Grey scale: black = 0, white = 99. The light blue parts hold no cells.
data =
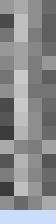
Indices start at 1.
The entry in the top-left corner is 59
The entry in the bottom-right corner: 66
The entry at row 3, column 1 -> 45
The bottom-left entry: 55
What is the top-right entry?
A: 41
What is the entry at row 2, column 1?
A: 29
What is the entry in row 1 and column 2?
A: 66
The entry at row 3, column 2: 74
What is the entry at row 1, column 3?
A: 55

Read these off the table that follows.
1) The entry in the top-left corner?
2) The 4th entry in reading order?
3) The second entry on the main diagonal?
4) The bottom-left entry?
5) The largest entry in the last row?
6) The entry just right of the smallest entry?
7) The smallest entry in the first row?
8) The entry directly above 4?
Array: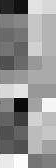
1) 14
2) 84
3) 52
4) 91
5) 98
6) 63
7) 7
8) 88

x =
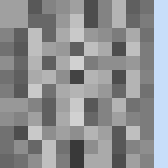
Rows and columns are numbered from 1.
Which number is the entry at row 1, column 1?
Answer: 62
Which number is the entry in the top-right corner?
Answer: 44
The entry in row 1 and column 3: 34
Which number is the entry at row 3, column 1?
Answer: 51
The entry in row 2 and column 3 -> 40
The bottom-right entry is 51
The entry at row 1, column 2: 62
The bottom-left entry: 40
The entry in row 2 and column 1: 62
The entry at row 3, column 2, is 37
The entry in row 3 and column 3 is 74
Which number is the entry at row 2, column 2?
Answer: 62

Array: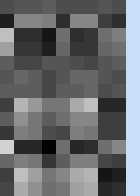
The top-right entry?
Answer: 30
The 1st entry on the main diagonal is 30
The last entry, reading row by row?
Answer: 18
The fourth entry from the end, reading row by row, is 62
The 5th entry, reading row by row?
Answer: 30
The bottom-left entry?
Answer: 27
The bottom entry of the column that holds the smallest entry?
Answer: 43
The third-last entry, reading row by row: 66
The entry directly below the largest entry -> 40
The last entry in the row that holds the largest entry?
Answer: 52
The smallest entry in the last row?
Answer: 15
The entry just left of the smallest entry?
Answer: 15
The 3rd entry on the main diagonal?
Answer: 18
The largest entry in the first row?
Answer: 36
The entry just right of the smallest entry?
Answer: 43
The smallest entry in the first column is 12
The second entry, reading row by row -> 33
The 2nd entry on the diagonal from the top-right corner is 24
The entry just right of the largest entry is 15
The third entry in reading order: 33
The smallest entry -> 1

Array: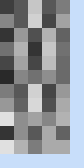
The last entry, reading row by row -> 66
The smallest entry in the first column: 16
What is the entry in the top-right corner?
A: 48
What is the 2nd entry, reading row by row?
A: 34
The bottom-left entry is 87
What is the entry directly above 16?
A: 27
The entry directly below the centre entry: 81
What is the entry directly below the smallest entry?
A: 48
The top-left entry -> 24
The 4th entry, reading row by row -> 34
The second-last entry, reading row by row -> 66
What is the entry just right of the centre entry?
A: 55
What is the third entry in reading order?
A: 77

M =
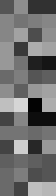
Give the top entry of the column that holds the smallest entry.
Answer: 19
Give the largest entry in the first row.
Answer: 55
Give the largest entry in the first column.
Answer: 74
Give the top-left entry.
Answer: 33
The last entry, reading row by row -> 71
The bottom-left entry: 41
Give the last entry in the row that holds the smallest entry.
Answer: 67
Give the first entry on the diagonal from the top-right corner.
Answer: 19
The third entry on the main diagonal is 30
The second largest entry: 80
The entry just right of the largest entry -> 1
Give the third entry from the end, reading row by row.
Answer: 26

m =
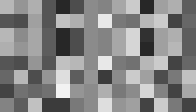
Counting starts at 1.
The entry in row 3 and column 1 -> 71
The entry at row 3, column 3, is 65
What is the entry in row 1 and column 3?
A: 68
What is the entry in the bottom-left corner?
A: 51
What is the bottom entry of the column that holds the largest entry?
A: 23
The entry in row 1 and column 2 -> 58
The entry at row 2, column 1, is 33
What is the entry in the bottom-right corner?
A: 26
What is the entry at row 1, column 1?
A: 71
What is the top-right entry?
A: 36
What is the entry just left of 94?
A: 44
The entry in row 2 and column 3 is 62
